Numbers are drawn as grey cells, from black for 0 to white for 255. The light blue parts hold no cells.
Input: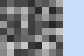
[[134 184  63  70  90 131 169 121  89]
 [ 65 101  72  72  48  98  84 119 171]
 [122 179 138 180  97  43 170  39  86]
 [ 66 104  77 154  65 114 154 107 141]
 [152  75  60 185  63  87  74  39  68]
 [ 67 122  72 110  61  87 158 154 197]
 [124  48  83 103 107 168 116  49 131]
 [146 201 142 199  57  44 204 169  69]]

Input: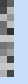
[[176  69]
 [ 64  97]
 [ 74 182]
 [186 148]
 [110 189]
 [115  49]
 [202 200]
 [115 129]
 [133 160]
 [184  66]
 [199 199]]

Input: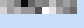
[[212 157 181 152 151  79 254 228 166 133 105]
 [181 162 122  11 103 138 127 192 135 161 131]]

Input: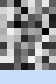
[[ 52  50 104  19  46 205 128  83]
 [ 87 156  20 180 227 144 234  93]
 [214 226 159  15 203 154  88 136]
 [185 228  67 193  88 110 207  26]
 [195  92   6  60  89  41 197  37]
 [174 239 204 126 167 157   4 216]
 [190 200 180  38  92 130 238 161]
 [ 56 203  98 168 126 224  47  56]
 [125 223  80 118  74 240 195 120]
 [234 232  91 134 242 178  47 207]]

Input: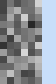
[[151  72 137 108  92 121]
 [ 69 116  81 106 116 210]
 [ 68 146 176 113 112 167]
 [ 86 167 100 207 103 128]
 [121 131  89 149  40  89]
 [ 82 180  99 116 129 156]
 [124  63 165 114 129  84]
 [ 51  86  95 157  94 205]
 [156  97  79 215  82 113]
 [ 73 158 136 142 170 189]
 [104 105 149 158 108 180]
 [143 192 130  69  76 157]]

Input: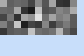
[[ 55  89  97  93 193 111 103 114 181  99  72]
 [172  96 105 100  68 138  85 164  52  47 133]
 [106 102 166  50  26 192  80  90 133 120 171]
 [ 69 118  48 165 146 225 112 164 126 138  91]
 [128  86 198  30  68  56 134  61  98 122  90]]
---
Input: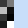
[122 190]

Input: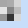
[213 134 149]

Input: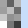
[184 190 199]

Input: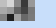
[152  67 161]

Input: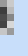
[202  62]

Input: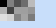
[187 159 132]

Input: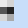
[212  85]
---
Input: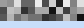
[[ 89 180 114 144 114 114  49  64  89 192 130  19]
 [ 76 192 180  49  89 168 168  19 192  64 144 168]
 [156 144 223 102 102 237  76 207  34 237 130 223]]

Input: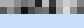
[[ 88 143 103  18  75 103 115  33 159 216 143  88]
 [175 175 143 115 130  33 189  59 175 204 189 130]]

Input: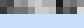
[[ 55 100 114 114 143 203 203 189  55 100  70 216]
 [ 85  70 158 143 189 203 173 173  26 128 114 143]]

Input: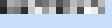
[[ 35 131 118  47 199 239 159 211  47 143 199  73 252 239 143]
 [ 60 173 159 131 211 102 118 159  86 118 186 159 199 102 186]]

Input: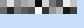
[[103  36 116  91  75 249  51 152 181  24  63]
 [152 223 140 168 181  11 210 116  75 235 195]]

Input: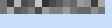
[[116 167  90 103 128  75 155 128 128 155 116 103 103 142 116]
 [116  61 181  75  90 197  49  75  90 116 103 155 142  61 167]]

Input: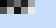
[[ 85 194  18 153 234]
 [  6  56 109  32 165]]

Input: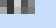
[[168  55 182  99 124]
 [111  55 209  83 138]]
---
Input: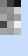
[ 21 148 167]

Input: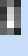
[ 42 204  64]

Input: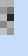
[177 150]

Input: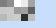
[163 160 204]

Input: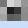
[150  57  93]

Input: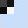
[20 11]

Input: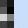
[21 91]

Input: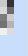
[ 51 217]
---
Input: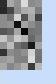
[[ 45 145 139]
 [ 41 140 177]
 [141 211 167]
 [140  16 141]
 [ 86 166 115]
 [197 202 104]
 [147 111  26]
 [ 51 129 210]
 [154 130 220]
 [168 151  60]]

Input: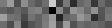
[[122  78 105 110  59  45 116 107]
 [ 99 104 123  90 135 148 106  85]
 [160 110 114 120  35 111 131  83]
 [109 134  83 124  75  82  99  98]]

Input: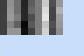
[[ 63 110  93 202 151]
 [ 62 110 103 218 176]
 [ 64 123  77 228 156]
 [ 62  97  90 196 150]
 [ 63 149  64 210 140]]

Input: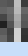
[[ 90 189]
 [100 184]
 [ 70 169]
 [ 32 161]
 [ 91 208]
 [103 209]]

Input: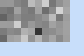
[[151 133 188 206 145]
 [122 161 121 110 211]
 [ 99 140 126 148 120]
 [157 206 153 132 149]
 [124 133 167 137 152]
 [105 165 147 144 137]]

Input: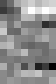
[[ 78 167 207 201]
 [ 58 106 255 254]
 [122 123 182 168]
 [168 159 120  45]
 [201 103 141 156]
 [143 134 126 172]
 [177 134 100 110]
 [115 156 126 109]
 [122 116 124 115]
 [174 148 131  59]
 [138 160 181 145]
 [137 146 140 134]]

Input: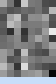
[[174  51 121  75]
 [106  93 101  88]
 [ 78 191 142 163]
 [ 95 165 123 133]
 [ 87 147 119 156]
 [106 137 129 135]
 [110 134 123 131]
 [155  70  97  74]
 [154  93 127 123]
 [187  53 112  77]
 [156  95 147 121]]

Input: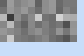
[[100 130 150 141 106 120]
 [115 137 129 142 103 118]
 [185 141 138 115 211 171]
 [136 120 136 128 119 147]
 [151 129 133 126 148 150]
 [136 123 112 133 101 120]]
